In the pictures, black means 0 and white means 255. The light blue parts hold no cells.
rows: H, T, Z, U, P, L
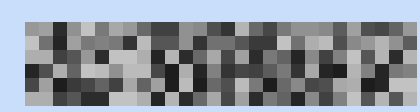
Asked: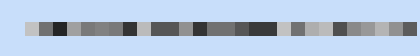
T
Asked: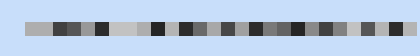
Z

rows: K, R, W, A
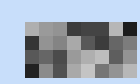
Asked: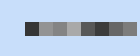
R
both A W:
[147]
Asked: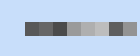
W
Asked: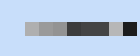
K

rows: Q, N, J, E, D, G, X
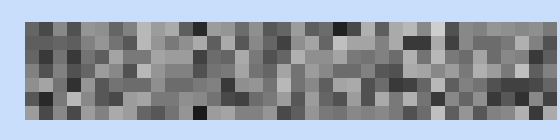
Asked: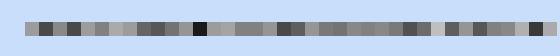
X
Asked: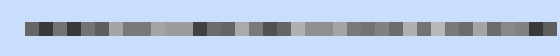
J
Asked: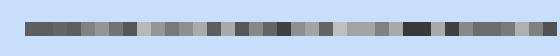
N
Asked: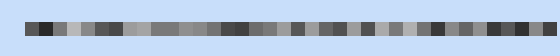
G
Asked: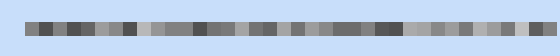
E

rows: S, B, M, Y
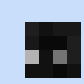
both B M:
[30]
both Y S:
[17]
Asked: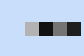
M
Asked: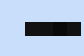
Y
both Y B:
[9]
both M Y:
[17]

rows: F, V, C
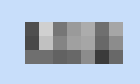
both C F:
[111]
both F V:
[166]

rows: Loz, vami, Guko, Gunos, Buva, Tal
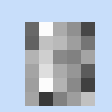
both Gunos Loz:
[171]
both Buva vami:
[158]
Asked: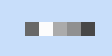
Loz

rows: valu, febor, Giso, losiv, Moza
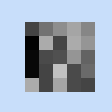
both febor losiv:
[68]
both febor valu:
[68]
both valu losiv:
[68]
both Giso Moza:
[74]
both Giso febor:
[149]
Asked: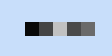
losiv

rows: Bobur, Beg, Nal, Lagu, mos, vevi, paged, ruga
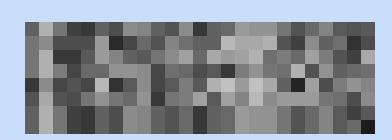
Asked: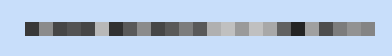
mos
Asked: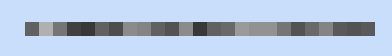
Bobur
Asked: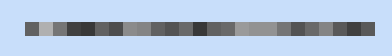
paged

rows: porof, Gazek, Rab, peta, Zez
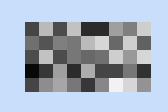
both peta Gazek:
[119]
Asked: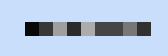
peta
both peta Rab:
[119]
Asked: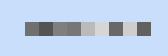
Gazek
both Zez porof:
[69]

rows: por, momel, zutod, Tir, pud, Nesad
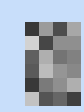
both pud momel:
[143]
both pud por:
[56]
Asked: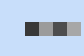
por

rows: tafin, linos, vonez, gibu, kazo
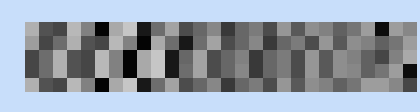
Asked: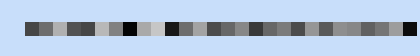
gibu
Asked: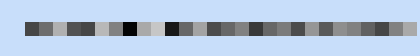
vonez

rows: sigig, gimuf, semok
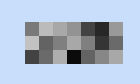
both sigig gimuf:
[168]
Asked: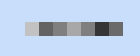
gimuf

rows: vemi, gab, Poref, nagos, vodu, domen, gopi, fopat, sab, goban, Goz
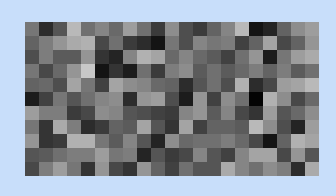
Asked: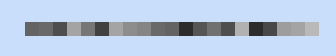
vodu
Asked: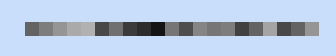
gab
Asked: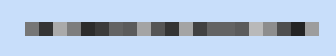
fopat
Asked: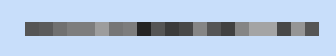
goban

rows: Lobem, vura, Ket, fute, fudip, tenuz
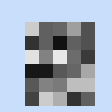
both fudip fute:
[88]
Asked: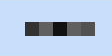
vura
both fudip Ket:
[130]

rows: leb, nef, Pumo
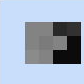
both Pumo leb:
[131]
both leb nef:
[131]
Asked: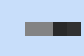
leb
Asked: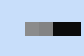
Pumo
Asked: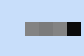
nef

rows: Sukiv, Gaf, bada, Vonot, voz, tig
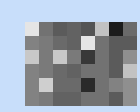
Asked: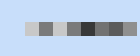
bada
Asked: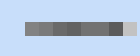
Vonot
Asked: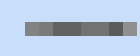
tig

